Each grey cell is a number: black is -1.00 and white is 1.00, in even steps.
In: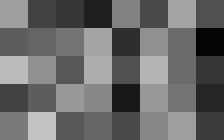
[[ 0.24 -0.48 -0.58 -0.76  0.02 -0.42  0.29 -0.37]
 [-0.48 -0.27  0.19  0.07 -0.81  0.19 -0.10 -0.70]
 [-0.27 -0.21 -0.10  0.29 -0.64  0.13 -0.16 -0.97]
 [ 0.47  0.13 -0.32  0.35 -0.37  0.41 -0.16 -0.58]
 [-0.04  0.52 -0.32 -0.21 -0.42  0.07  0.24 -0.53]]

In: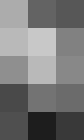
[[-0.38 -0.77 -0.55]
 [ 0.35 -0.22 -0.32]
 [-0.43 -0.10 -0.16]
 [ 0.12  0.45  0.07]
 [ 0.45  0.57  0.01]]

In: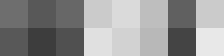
[[-0.31 -0.52 -0.37  0.76  0.65  0.44 -0.47  0.82]
 [-0.14 -0.31 -0.19  0.59  0.71  0.49 -0.25  0.59]]

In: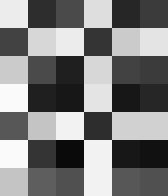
[[ 0.96 -0.76 -0.82  0.79 -0.82 -0.70]
 [ 0.85 -0.65 -0.42  0.74 -0.70 -0.54]
 [ 0.96 -0.59 -0.92  0.90 -0.82 -0.87]
 [ 0.59 -0.42 -0.76  0.69 -0.48 -0.54]
 [ 0.54 -0.26 -0.37  0.90 -0.32 -0.37]
 [-0.32  0.54  0.90 -0.65  0.64  0.64]
 [-0.48  0.69  0.85 -0.59  0.59  0.79]]

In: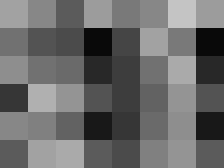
[[-0.11 -0.35 -0.41 -0.93 -0.46  0.27 -0.05 -0.93]
 [ 0.11 -0.11 -0.17 -0.69 -0.52 -0.11  0.33 -0.69]
 [ 0.06  0.00 -0.23 -0.81 -0.58 -0.17  0.11 -0.81]
 [ 0.27  0.06 -0.29  0.22 -0.05  0.06  0.54  0.22]
 [-0.29  0.27  0.33 -0.29 -0.41  0.00  0.16 -0.29]
 [-0.58  0.38  0.16 -0.35 -0.52 -0.23  0.16 -0.35]]

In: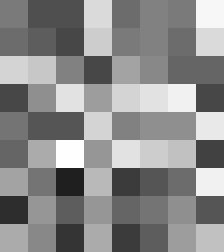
[[-0.04 -0.38 -0.38  0.71 -0.15  0.01 -0.04  0.94]
 [-0.09 -0.33 -0.33  0.66  0.01  0.12  0.12  0.83]
 [-0.15 -0.27 -0.44  0.61 -0.04  0.01 -0.15  0.71]
 [ 0.28 -0.09 -0.76  0.45 -0.54 -0.33 -0.15  0.89]
 [ 0.34  0.07 -0.59  0.34 -0.54 -0.27  0.23  0.51]
 [-0.44  0.12  0.77  0.23  0.66  0.77  0.89 -0.44]
 [-0.65  0.18 -0.27  0.18 -0.21 -0.09  0.12 -0.33]
 [-0.21  0.34  0.99  0.18  0.77  0.61  0.51 -0.49]
 [ 0.66  0.56  0.01 -0.44  0.28  0.07 -0.21 -0.21]]

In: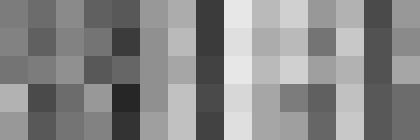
[[ 0.40 -0.42 -0.15  0.19 -0.70  0.13  0.51 -0.42  0.69  0.30 -0.03 -0.25
   0.51 -0.31 -0.15]
 [ 0.19 -0.31 -0.09  0.02 -0.60  0.25  0.51 -0.48  0.75  0.30  0.25 -0.20
   0.57 -0.31 -0.15]
 [ 0.02 -0.25  0.02 -0.09 -0.54  0.13  0.46 -0.54  0.75  0.35  0.46 -0.09
   0.57 -0.36  0.08]
 [-0.03 -0.15  0.08 -0.25 -0.31  0.19  0.35 -0.54  0.81  0.46  0.63  0.19
   0.40 -0.42  0.19]
 [-0.09 -0.03  0.13 -0.31 -0.20  0.13  0.30 -0.48  0.81  0.46  0.63  0.25
   0.40 -0.36  0.30]]

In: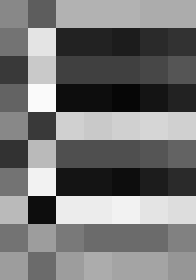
[[ 0.46 -0.90  0.85  0.85  0.90  0.79  0.73]
 [ 0.07 -0.55  0.63  0.58  0.63  0.68  0.63]
 [ 0.07 -0.27  0.40  0.40  0.40  0.35  0.35]
 [ 0.23 -0.16  0.23  0.35  0.29  0.29  0.18]
 [-0.10  0.23 -0.05 -0.16 -0.16 -0.16  0.01]
 [-0.61  0.46 -0.38 -0.38 -0.38 -0.33 -0.22]
 [-0.55  0.58 -0.50 -0.50 -0.50 -0.44 -0.33]
 [-0.10  0.79 -0.73 -0.73 -0.78 -0.67 -0.61]
 [-0.10  0.90 -0.84 -0.84 -0.90 -0.78 -0.67]
 [-0.22  0.96 -0.90 -0.90 -0.95 -0.84 -0.73]]

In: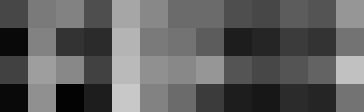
[[-0.44 -0.04  0.02 -0.39  0.30  0.07 -0.16 -0.16 -0.39 -0.44 -0.28 -0.34
   0.18]
 [-0.93  0.02 -0.60 -0.66  0.41 -0.04 -0.10 -0.28 -0.77 -0.71 -0.54 -0.60
  -0.10]
 [-0.93  0.13 -0.98 -0.77  0.57  0.02 -0.16 -0.54 -0.77 -0.82 -0.66 -0.71
  -0.10]
 [-0.49  0.24  0.07 -0.49  0.46  0.13  0.07  0.18 -0.34 -0.44 -0.34 -0.22
   0.51]]
